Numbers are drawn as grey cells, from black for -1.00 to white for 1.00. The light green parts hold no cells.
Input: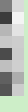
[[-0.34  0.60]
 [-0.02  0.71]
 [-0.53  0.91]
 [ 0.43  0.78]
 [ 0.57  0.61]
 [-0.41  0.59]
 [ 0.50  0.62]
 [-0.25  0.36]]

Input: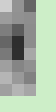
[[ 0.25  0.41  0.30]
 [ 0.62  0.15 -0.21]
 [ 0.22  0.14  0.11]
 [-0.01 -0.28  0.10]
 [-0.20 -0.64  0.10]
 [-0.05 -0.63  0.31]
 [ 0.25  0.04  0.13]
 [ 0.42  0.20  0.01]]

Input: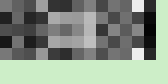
[[-0.06 -0.31 -0.38  0.19 -0.54 -0.65 -0.21  0.01 -0.39 -0.09 -0.17  0.86
  -0.69]
 [-0.05 -0.24 -0.39  0.25 -0.60 -0.62 -0.24  0.00 -0.44 -0.10 -0.21  0.85
  -0.66]
 [-0.74 -0.19 -0.70 -0.59  0.33  0.22  0.21  0.45 -0.04 -0.43 -0.12 -0.47
  -0.91]
 [-0.39 -0.44 -0.50 -0.21 -0.01 -0.19  0.06  0.43 -0.58  0.04 -0.29  0.06
  -0.97]
 [-0.82 -0.10 -0.77 -0.56  0.30  0.23  0.28  0.50 -0.10 -0.43 -0.14 -0.44
  -0.90]]

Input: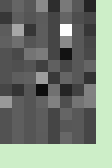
[[-0.36 -0.26 -0.33 -0.28 -0.46 -0.19 -0.31 -0.45]
 [-0.36 -0.21 -0.31  0.08 -0.65 -0.05 -0.31 -0.72]
 [-0.57 -0.26 -0.33 -0.28 -0.46 -0.21 -0.39 -0.45]
 [-0.28  0.31 -0.58 -0.27 -0.46  0.99 -0.31 -0.58]
 [-0.25 -0.13 -0.33 -0.27 -0.46  0.08 -0.31 -0.45]
 [-0.36 -0.43 -0.09 -0.03 -0.46 -0.86 -0.31 -0.43]
 [-0.36 -0.38 -0.33 -0.50 -0.25 -0.44 -0.31 -0.21]
 [-0.36 -0.26 -0.24  0.24 -0.55 -0.21 -0.31 -0.61]
 [-0.45 -0.60 -0.33 -0.90 -0.11 -0.72 -0.49  0.01]
 [ 0.20 -0.26 -0.33 -0.22  0.01 -0.38 -0.09  0.00]
 [-0.36 -0.26 -0.33 -0.27 -0.46 -0.21 -0.31 -0.45]
 [-0.36 -0.26 -0.33 -0.27 -0.46 -0.32 -0.31 -0.45]]

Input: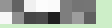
[[ 0.94  0.12 -0.44 -0.41 -0.76 -0.01  0.23 -0.25]
 [ 0.16 -0.23  0.88  0.98  0.96 -0.01 -0.09 -0.08]]

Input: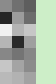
[[ 0.45  0.40  0.27]
 [ 0.09 -0.12 -0.26]
 [-0.71  0.22 -0.15]
 [ 0.88  0.41  0.55]
 [ 0.42 -0.68  0.25]
 [ 0.06 -0.09  0.05]
 [ 0.55  0.29  0.09]]
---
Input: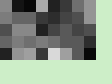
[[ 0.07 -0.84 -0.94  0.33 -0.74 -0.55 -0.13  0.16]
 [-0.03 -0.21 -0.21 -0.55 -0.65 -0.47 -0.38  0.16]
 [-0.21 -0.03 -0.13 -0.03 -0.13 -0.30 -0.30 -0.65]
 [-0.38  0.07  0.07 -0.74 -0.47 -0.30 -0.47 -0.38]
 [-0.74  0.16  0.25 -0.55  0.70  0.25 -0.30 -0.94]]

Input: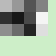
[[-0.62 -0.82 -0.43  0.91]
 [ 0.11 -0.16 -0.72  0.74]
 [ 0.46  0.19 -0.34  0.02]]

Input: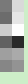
[[-0.24 -0.68]
 [ 0.05  0.15]
 [ 0.25  0.33]
 [-0.05  0.70]
 [-0.15  0.80]
 [ 0.61  0.99]]

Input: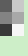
[[ 0.03  0.32]
 [-0.27  0.58]
 [-0.55  0.93]]

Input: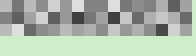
[[ 0.02 -0.25  0.27  0.64 -0.25  0.19 -0.50 -0.07  0.27 -0.50  0.55 -0.17
   0.37  0.55  0.37 -0.17]
 [ 0.46 -0.07  0.46  0.10  0.64  0.19  0.74  0.02  0.02  0.74 -0.07  0.10
   0.02  0.37 -0.25  0.27]
 [ 0.46  0.74 -0.17  0.10  0.19  0.46  0.27  0.37  0.10  0.55  0.19  0.37
   0.10 -0.42  0.64  0.27]]

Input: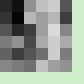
[[-0.60 -0.96  0.43  0.24  0.43 -0.51]
 [-0.69 -0.87  0.14  0.51  0.61 -0.33]
 [-0.33 -0.69 -0.51  0.24  0.71  0.05]
 [-0.23 -0.51 -0.33 -0.13  0.61 -0.03]
 [ 0.05 -0.03 -0.13  0.51  0.24  0.14]
 [-0.03  0.14 -0.42  0.33  0.61  0.33]]

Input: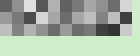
[[ 0.21 -0.05 -0.40  0.67  0.31 -0.15  0.31  0.49  0.03  0.49 -0.50]
 [ 0.49  0.03  0.39  0.13 -0.15  0.21 -0.15 -0.05 -0.50 -0.60  0.58]
 [-0.24  0.13  0.75 -0.32  0.39 -0.24 -0.05  0.31  0.13 -0.15  0.67]]
